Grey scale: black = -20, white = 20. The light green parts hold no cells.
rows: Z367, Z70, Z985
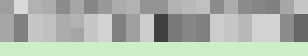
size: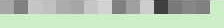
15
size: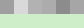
6
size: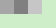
3
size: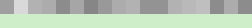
18
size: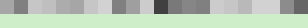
22
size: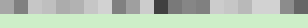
22

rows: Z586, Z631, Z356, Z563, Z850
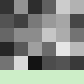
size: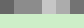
6
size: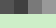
4
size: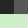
2
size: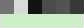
6
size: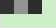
3
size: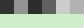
6

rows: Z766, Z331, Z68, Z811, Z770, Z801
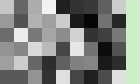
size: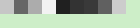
9
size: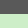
2

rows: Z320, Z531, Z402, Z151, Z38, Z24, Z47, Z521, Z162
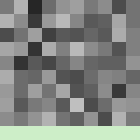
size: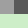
2
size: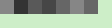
7
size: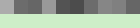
10
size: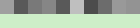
10

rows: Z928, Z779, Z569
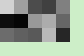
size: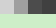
4
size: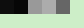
5
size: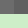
2
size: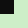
1
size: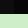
2

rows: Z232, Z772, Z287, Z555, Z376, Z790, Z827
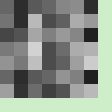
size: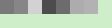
7
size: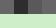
4

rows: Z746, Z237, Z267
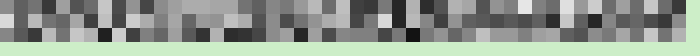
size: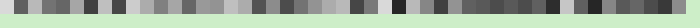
49
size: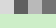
4
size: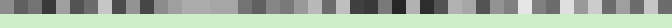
48
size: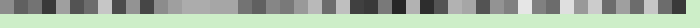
49
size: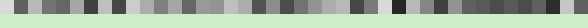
42

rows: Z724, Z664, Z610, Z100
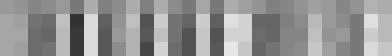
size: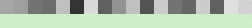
18
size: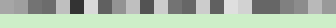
24

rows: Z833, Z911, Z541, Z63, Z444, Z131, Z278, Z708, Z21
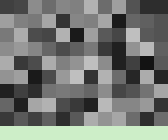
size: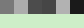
6
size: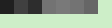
7

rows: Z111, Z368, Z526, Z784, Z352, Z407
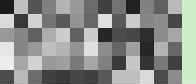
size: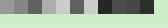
11
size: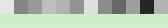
12
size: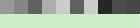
10
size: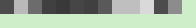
13
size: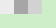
3
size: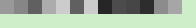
13
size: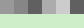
6

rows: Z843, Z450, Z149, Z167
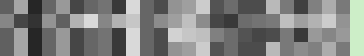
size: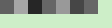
7
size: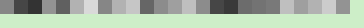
25
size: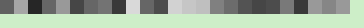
25

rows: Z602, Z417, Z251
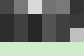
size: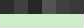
6
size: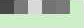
5
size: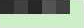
5
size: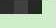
3
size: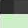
2
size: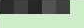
5

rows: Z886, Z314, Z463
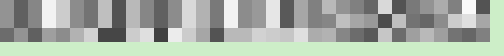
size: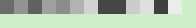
13
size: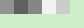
5
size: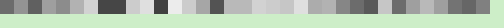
35
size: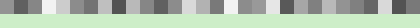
30
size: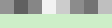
8
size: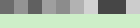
10

